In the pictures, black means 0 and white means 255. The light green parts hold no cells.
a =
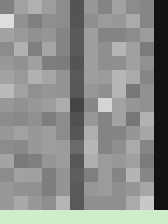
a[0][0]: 129
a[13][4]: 148
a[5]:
[163, 153, 177, 166, 148, 89, 158, 155, 181, 170, 134, 17]
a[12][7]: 155
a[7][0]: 152
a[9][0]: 152
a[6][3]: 150
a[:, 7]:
[132, 155, 132, 143, 143, 155, 143, 212, 132, 132, 132, 155, 155, 155, 143]
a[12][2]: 160
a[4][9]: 160
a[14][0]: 152
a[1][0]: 221
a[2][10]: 156
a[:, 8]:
[162, 152, 133, 181, 143, 181, 181, 162, 162, 133, 143, 152, 133, 143, 143]
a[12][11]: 17
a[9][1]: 161
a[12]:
[140, 161, 160, 126, 148, 94, 127, 155, 133, 180, 134, 17]
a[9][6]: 174
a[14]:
[152, 169, 152, 142, 181, 89, 143, 143, 143, 170, 199, 17]
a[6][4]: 148
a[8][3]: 126
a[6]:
[186, 161, 144, 150, 148, 88, 151, 143, 181, 119, 145, 17]
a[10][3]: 158
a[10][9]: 170
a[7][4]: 173
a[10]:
[140, 137, 152, 158, 156, 107, 182, 132, 143, 170, 134, 17]
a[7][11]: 17
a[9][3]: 158

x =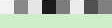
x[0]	242
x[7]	127

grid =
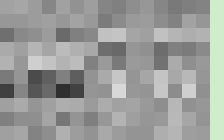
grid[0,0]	162
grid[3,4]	187
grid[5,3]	96
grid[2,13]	174
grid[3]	[170, 160, 181, 165, 187, 176, 168, 110, 105, 150, 144, 109, 128, 123, 138]
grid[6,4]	47
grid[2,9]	165
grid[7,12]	183
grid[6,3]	105
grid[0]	[162, 166, 156, 134, 161, 146, 158, 133, 128, 142, 151, 134, 121, 127, 131]
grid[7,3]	160
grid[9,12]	181
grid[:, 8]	[128, 139, 196, 105, 121, 198, 216, 161, 179, 156]
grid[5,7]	170
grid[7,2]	149
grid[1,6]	153
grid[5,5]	94
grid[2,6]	136
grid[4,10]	151
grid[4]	[178, 151, 207, 195, 179, 188, 129, 154, 121, 154, 151, 114, 171, 143, 153]
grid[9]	[160, 166, 131, 142, 176, 157, 147, 169, 156, 148, 148, 174, 181, 158, 156]
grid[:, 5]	[146, 163, 128, 176, 188, 94, 65, 171, 148, 157]
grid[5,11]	196
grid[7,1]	170
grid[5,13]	184
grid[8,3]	165
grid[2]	[111, 137, 143, 156, 106, 128, 136, 193, 196, 165, 160, 193, 181, 174, 178]
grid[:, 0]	[162, 151, 111, 170, 178, 122, 64, 160, 128, 160]
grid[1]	[151, 151, 156, 160, 151, 163, 153, 123, 139, 154, 156, 141, 130, 162, 150]

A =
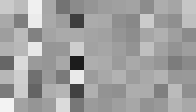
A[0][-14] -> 202
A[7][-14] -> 243
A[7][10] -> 147
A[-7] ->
[169, 126, 235, 169, 157, 61, 171, 169, 143, 136, 203, 152, 143, 191]
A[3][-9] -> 206
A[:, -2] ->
[165, 143, 159, 147, 124, 152, 187, 180]
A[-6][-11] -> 164
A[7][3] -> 158
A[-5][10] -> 192
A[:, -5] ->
[163, 136, 141, 147, 169, 157, 173, 167]
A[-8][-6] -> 160
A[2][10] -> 166
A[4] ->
[102, 218, 154, 150, 168, 28, 174, 171, 155, 169, 159, 150, 124, 138]
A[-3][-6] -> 178
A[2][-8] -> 164
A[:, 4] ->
[115, 157, 170, 151, 168, 122, 181, 219]
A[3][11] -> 162
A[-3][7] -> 168
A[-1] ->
[243, 162, 149, 158, 219, 119, 155, 150, 159, 167, 147, 153, 180, 168]
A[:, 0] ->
[202, 169, 158, 177, 102, 183, 123, 243]
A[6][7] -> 147
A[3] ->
[177, 184, 232, 150, 151, 206, 162, 166, 158, 147, 192, 162, 147, 158]
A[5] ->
[183, 207, 112, 153, 122, 234, 156, 168, 178, 157, 169, 178, 152, 153]
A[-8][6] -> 149
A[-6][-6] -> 149
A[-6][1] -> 187
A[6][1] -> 204
